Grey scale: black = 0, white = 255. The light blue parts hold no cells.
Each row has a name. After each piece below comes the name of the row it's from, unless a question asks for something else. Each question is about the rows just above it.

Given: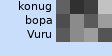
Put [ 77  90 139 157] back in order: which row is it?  bopa
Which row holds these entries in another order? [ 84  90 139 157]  Vuru
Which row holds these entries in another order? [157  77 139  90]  bopa

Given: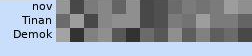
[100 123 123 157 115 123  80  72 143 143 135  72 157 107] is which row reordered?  Tinan
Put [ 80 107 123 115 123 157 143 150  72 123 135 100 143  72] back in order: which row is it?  nov
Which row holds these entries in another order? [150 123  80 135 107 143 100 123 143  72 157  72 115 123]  nov
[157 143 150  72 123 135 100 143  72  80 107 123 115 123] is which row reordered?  nov
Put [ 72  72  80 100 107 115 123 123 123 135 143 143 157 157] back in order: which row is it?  Tinan

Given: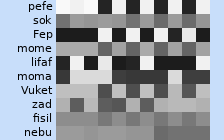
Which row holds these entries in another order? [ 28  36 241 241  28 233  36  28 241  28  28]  lifaf
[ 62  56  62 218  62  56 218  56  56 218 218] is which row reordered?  moma
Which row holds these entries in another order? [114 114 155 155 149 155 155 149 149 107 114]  nebu
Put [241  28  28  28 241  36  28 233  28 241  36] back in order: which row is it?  lifaf
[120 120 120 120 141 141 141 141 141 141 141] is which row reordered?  fisil
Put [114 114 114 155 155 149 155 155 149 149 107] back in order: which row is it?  nebu
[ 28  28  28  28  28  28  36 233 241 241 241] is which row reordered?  Fep

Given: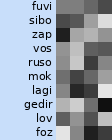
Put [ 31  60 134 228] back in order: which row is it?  foz
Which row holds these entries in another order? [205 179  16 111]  gedir
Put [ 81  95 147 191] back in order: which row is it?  lov
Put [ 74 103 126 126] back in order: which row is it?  fuvi
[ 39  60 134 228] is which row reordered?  lagi

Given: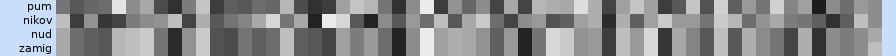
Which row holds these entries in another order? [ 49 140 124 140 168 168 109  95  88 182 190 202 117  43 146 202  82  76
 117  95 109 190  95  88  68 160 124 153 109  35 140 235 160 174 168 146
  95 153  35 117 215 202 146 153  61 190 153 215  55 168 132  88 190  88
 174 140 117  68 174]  nud
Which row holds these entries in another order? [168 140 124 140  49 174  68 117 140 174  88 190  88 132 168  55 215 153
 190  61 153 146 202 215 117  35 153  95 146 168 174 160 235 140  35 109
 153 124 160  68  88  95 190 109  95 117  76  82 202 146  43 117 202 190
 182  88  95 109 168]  nud
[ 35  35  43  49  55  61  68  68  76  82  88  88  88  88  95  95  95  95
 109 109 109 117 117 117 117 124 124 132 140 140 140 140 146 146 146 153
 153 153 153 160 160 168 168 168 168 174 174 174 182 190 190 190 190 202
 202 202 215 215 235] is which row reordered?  nud
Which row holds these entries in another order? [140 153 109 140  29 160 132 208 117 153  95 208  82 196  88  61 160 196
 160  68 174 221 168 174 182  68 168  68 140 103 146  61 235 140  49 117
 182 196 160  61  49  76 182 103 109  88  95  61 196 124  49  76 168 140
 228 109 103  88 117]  pum

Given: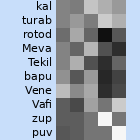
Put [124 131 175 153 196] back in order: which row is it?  kal
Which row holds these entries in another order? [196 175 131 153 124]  kal
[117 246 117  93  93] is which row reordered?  zup
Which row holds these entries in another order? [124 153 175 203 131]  turab
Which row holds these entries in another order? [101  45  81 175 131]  Tekil

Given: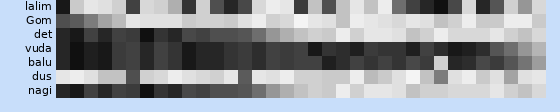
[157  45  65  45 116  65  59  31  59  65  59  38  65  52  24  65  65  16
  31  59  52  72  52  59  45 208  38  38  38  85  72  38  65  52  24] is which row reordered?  balu
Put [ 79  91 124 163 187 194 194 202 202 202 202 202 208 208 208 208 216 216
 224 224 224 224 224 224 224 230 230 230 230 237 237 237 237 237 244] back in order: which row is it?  Gom
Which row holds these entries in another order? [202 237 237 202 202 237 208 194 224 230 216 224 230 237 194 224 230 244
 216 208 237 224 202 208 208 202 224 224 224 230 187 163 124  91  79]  Gom
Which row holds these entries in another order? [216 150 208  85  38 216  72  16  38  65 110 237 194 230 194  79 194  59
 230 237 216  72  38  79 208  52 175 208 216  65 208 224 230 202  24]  lalim
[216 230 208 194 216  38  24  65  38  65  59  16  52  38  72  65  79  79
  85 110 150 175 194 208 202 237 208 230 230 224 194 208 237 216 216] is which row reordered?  det

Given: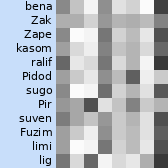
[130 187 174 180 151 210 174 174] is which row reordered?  Zak
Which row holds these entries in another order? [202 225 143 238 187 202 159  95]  Fuzim
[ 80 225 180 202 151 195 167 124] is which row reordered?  suven
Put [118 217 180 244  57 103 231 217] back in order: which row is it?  ralif
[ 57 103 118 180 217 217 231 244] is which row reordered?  ralif

